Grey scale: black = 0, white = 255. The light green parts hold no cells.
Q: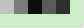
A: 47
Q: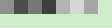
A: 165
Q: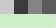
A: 91
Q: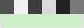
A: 122
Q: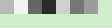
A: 156
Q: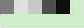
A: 14
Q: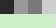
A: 205
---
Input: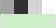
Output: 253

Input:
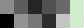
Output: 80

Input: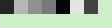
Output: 121

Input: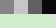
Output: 10

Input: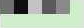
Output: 90

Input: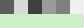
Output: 155

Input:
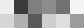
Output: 141

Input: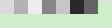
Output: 134

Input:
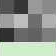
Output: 138
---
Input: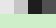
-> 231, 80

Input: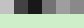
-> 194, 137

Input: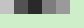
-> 195, 154

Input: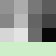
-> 146, 8

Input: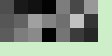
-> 78, 38

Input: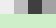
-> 238, 162
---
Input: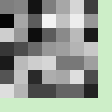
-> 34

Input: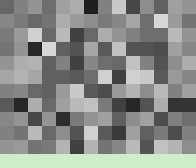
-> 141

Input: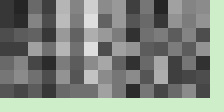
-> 70

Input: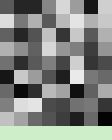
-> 3

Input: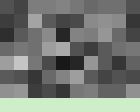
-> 144

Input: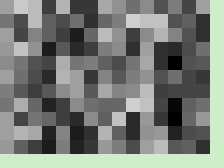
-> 48

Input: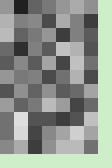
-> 113

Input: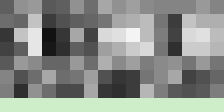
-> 125

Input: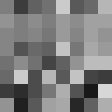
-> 174
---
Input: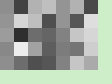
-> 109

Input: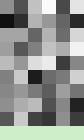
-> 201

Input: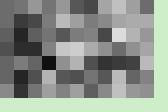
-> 51

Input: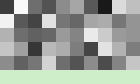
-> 97

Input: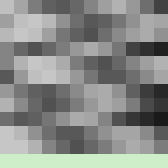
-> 198

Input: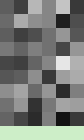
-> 70

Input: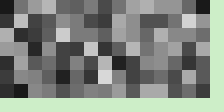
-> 25
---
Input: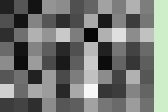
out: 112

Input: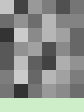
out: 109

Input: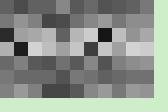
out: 147

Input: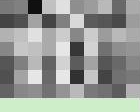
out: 178

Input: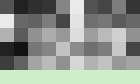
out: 164

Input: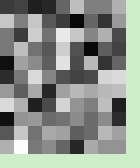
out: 147

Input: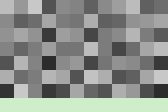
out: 44

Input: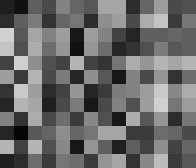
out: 87
